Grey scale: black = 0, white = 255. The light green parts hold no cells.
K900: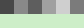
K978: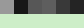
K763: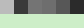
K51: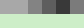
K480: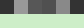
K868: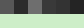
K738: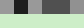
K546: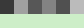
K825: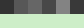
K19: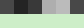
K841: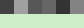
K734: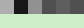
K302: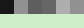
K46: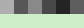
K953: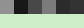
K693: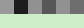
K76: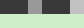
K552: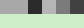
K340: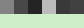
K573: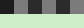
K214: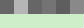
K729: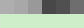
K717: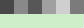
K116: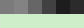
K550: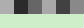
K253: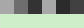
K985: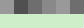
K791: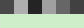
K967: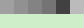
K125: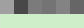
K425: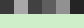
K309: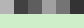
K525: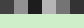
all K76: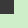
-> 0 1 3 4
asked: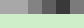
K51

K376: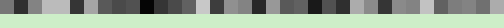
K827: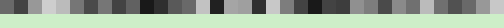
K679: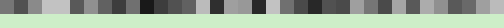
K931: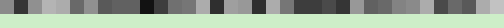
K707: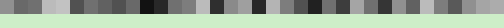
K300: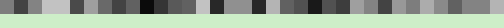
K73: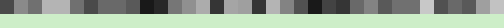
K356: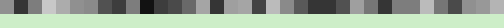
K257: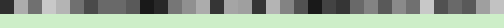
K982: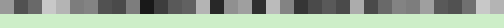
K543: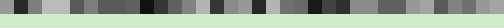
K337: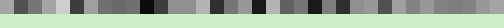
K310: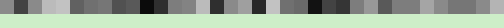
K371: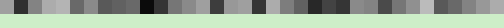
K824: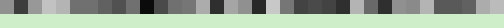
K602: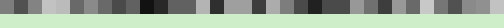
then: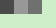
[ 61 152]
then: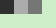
[61 61]
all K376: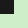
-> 22

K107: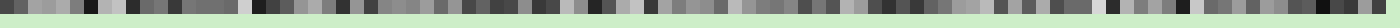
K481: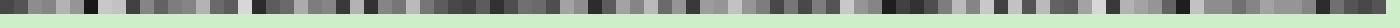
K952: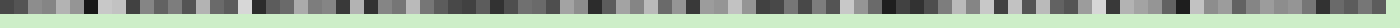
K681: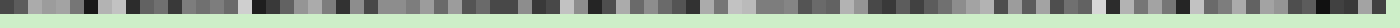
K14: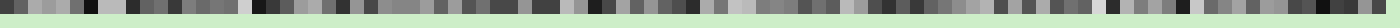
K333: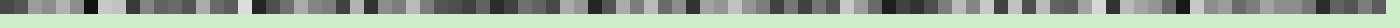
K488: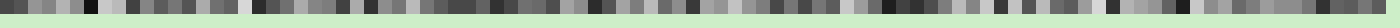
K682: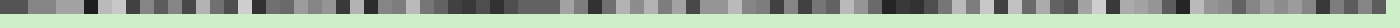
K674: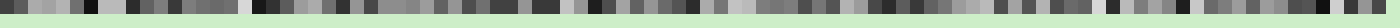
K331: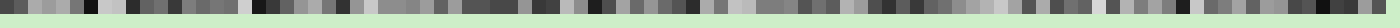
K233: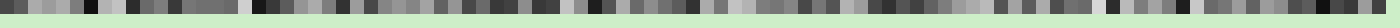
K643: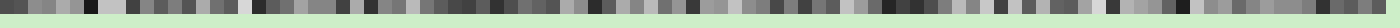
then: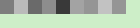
[125  72]
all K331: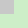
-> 7 26 71 85
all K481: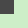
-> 0 32 55 57 97

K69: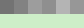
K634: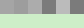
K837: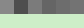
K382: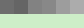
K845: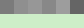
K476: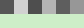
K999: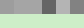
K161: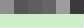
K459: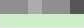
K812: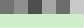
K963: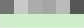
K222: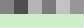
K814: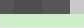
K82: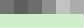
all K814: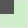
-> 0 3 4
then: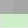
[187  86]
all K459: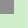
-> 0 1 3 4
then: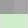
[165 101]

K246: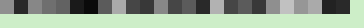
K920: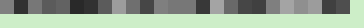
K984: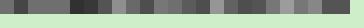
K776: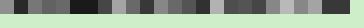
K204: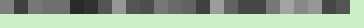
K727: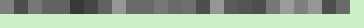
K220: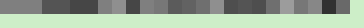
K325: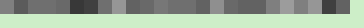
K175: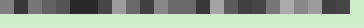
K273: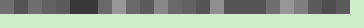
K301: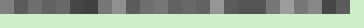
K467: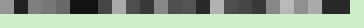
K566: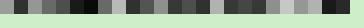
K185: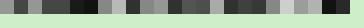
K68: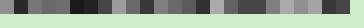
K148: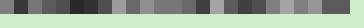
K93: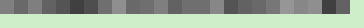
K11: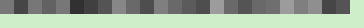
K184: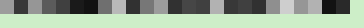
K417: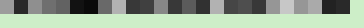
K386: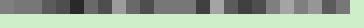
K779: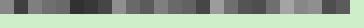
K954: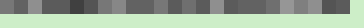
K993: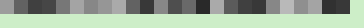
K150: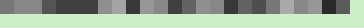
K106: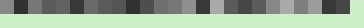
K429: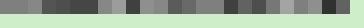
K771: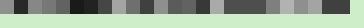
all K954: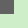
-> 1 9 10 17 18
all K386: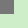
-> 1 2 11 12 13 24
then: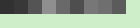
[ 78 150]
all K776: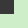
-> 10 23 24
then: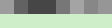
[70 84]

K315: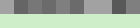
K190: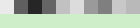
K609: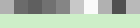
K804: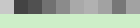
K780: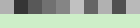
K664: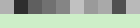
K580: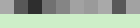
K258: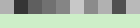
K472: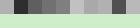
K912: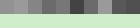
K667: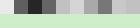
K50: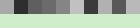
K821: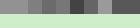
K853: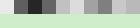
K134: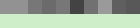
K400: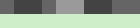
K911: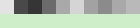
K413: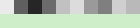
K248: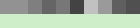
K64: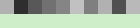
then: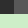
[113 133]
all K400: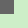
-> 0 3 8 9
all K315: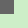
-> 1
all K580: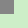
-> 4
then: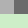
[ 95 113]

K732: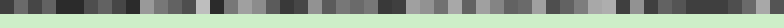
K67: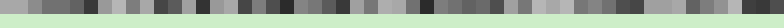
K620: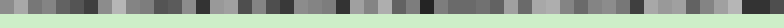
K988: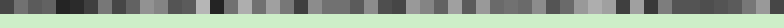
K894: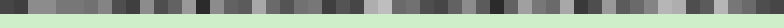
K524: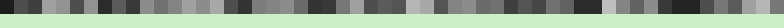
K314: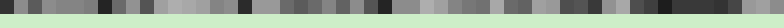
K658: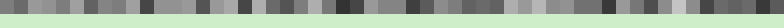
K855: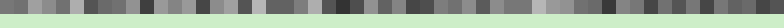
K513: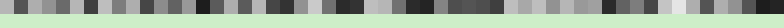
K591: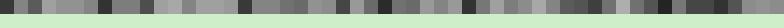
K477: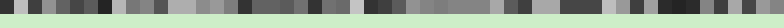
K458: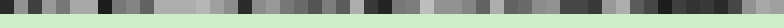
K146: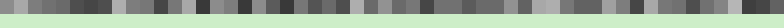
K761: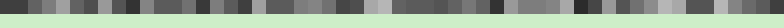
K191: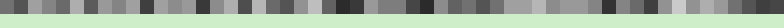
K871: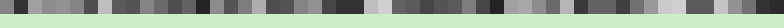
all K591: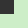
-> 7 33 51
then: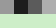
[ 91 182]
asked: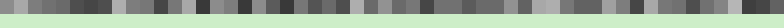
K146
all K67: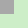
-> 0 1 10 16 28 39 48
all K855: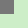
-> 0 36 37 45 49 51
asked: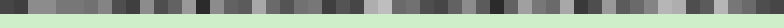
K894

